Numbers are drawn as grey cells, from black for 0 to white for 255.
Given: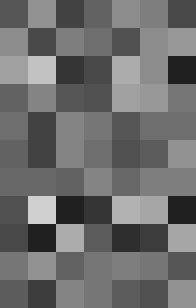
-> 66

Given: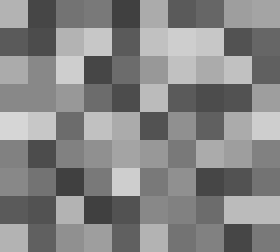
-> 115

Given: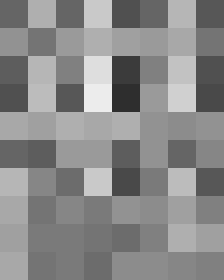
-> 101

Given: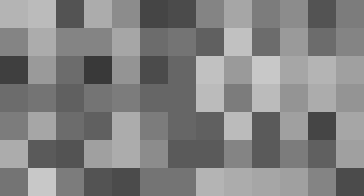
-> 83

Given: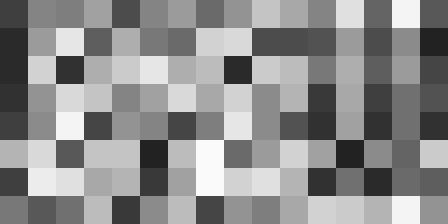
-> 126

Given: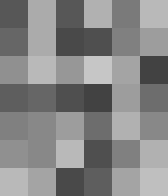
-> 87

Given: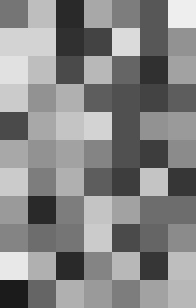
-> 41
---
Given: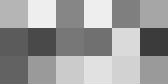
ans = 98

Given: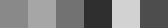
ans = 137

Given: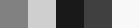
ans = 129

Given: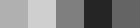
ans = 176

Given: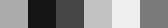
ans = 172

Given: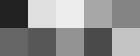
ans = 101

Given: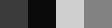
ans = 58

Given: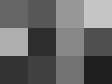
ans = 51

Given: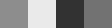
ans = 141
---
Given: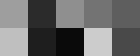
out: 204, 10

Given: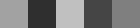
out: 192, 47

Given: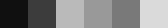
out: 218, 16

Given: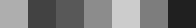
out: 204, 32

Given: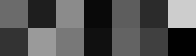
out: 205, 1

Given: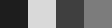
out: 217, 29
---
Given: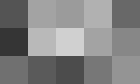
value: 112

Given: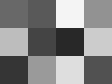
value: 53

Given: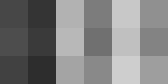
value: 65

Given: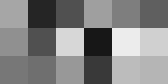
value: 119

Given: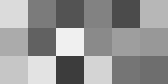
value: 198

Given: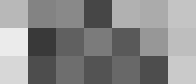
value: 215

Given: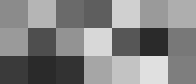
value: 58
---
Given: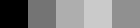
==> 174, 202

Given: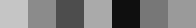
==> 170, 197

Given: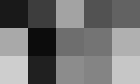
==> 110, 206

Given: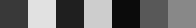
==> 205, 225

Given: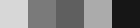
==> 95, 215

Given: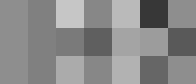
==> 95, 198
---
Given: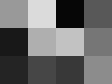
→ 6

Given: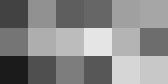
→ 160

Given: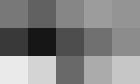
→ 156

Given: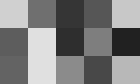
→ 86

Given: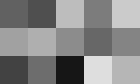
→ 124

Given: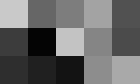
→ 163

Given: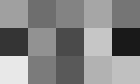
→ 166

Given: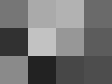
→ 178

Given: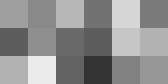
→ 214
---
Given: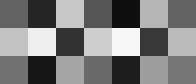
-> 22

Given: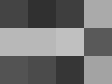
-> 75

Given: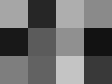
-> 98

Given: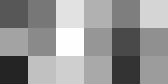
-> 193

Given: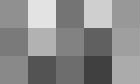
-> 83

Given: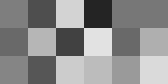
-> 86

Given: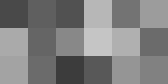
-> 107

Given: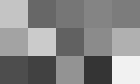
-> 65

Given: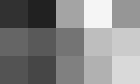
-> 70
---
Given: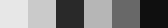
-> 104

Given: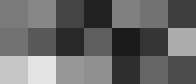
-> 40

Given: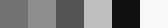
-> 114

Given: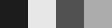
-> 172

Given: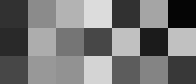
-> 41

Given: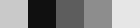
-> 141

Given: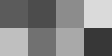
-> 91

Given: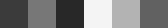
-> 97

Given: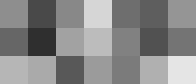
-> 81

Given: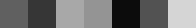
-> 82
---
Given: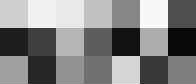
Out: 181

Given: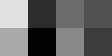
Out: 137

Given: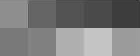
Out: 176

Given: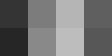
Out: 189

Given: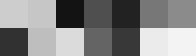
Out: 219

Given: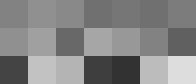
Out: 104

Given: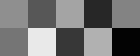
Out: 55

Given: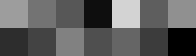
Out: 129

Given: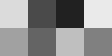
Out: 191
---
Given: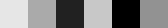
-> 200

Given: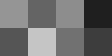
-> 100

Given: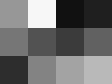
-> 247

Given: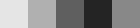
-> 95

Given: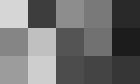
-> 141

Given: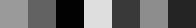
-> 57

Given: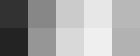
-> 203
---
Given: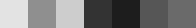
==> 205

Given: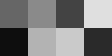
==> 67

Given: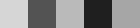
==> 186

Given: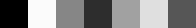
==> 134

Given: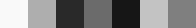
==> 41

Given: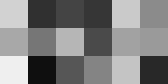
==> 68
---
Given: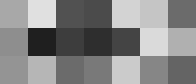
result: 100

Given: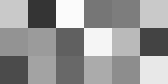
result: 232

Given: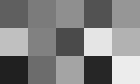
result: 236

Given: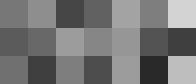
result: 190

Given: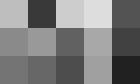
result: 33

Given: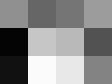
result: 131

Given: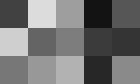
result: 138

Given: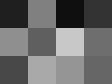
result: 102
